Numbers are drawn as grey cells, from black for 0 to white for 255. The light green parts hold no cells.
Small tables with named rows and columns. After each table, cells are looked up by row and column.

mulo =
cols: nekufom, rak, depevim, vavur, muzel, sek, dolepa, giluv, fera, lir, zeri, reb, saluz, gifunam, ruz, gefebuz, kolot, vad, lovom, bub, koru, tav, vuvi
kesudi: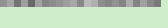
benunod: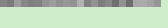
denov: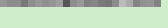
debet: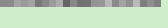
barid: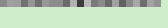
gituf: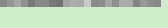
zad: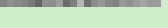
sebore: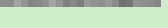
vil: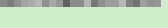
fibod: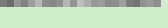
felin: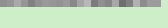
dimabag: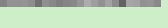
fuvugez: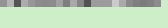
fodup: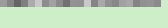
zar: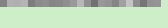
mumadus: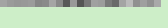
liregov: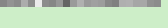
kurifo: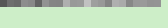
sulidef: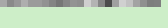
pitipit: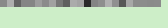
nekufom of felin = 143
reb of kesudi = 136
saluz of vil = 182
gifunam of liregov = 160
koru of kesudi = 161
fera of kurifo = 132
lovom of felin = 128
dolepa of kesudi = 132
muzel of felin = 129
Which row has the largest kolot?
fuvugez

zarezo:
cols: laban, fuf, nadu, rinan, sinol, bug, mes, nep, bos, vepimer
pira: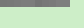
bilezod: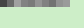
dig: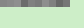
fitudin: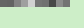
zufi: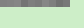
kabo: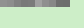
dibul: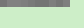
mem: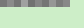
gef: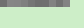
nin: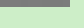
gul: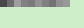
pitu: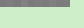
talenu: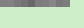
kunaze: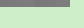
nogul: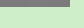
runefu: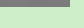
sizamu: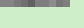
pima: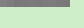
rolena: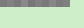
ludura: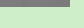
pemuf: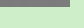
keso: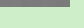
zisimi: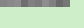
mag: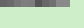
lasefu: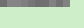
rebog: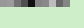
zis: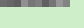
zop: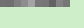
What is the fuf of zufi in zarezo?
131
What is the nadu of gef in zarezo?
133
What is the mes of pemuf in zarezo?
124
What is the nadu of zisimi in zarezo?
141
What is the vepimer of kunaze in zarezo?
125
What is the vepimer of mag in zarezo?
138
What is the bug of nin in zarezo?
124
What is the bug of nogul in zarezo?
124
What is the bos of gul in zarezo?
144
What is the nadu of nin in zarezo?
124
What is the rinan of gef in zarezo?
127
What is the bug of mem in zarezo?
133
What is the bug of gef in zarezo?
110

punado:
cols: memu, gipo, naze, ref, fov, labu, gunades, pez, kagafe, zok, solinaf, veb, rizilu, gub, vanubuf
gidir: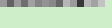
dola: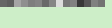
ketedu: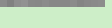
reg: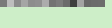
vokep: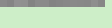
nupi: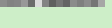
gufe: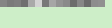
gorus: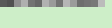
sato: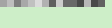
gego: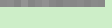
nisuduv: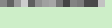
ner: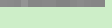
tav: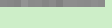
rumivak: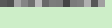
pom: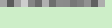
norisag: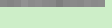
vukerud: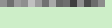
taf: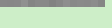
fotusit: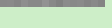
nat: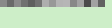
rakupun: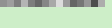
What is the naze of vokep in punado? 145
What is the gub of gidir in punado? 162
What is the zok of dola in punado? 119
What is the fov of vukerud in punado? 192
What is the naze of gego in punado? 133
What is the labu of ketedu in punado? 135
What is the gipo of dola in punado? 94
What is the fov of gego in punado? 133
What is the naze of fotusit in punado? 133
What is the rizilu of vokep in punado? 135
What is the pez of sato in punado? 95
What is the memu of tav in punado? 137
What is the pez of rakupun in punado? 168
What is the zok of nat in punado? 182
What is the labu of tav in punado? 139

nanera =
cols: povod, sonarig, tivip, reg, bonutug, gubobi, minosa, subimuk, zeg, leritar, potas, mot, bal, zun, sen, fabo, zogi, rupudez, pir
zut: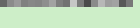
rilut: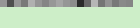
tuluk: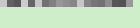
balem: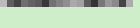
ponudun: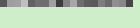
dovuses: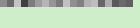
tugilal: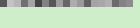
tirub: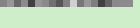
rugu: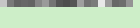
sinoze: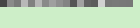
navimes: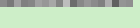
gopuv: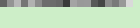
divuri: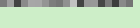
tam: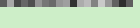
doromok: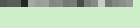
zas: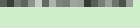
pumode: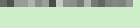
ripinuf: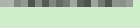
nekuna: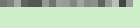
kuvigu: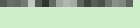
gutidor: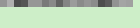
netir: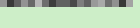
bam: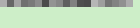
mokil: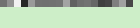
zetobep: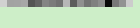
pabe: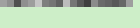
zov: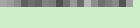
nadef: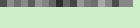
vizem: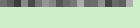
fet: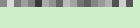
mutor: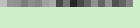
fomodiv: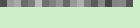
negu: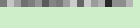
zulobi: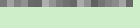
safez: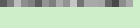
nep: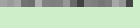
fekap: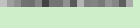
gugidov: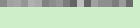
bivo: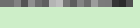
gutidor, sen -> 77
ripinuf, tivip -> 133
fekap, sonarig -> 158
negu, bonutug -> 126
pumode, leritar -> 145
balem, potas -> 169
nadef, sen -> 169
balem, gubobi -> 90
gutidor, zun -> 139
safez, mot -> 115
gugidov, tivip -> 165
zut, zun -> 138

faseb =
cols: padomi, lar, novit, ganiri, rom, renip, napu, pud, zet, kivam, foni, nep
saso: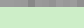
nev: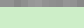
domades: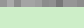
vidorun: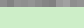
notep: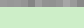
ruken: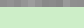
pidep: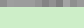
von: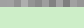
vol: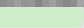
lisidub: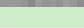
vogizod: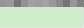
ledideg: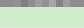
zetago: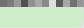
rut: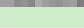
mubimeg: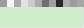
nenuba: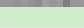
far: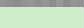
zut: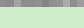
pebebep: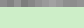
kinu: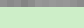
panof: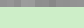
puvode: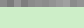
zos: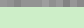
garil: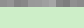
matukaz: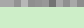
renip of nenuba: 141
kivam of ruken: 153
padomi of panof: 147
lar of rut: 161
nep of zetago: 150
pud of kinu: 152
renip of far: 143
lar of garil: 149
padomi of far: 148
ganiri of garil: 136
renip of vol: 134
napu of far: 149
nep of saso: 144
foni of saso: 156
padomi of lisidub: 151
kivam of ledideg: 157
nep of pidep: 154

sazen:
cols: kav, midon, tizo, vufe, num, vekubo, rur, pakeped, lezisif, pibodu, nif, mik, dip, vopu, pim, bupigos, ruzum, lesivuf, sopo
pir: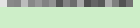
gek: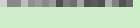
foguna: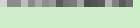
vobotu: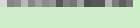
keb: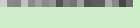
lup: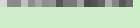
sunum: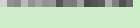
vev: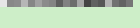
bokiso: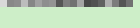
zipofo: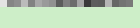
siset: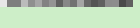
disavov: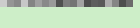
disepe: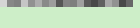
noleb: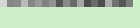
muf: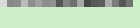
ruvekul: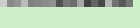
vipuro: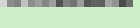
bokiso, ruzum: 124
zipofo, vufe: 187
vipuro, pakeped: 158
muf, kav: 218
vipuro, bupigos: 165
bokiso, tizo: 141
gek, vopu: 91
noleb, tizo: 137
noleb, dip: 76
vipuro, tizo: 129
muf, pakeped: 145
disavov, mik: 163
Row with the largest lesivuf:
zipofo

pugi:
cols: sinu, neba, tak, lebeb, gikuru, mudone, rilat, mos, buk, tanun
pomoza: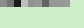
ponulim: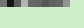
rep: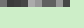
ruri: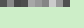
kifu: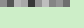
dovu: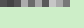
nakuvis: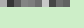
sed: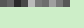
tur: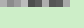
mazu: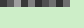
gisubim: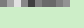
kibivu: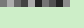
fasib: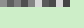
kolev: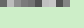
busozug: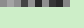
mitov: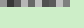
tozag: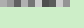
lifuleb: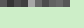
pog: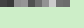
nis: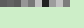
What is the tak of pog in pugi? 144
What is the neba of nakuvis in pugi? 54
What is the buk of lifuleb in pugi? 105
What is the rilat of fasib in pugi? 91
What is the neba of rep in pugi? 59
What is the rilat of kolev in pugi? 192
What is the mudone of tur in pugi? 92
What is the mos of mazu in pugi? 112
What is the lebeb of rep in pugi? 70
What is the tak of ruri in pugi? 72
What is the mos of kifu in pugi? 133
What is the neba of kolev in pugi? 188
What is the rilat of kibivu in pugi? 117

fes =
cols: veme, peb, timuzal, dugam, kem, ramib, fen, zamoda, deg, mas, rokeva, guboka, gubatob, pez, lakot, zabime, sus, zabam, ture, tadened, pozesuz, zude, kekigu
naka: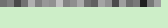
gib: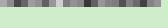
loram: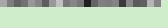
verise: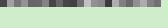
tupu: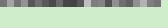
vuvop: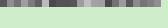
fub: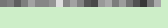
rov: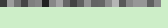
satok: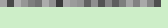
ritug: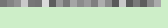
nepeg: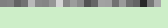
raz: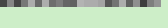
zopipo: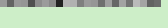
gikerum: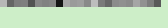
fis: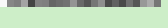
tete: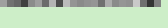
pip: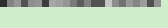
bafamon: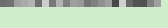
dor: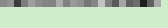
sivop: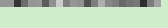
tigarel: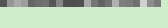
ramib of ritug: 116
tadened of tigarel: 112
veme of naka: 113
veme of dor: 138
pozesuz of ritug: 93
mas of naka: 131
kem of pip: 143
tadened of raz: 143
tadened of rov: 151
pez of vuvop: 163
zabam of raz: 172
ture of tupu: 96
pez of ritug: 127
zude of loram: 181
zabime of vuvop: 74
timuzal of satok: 175
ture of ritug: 90

